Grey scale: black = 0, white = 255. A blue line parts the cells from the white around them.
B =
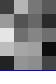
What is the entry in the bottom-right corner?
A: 68
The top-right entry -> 89
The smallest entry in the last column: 13
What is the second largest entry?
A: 189
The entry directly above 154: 62
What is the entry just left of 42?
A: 103
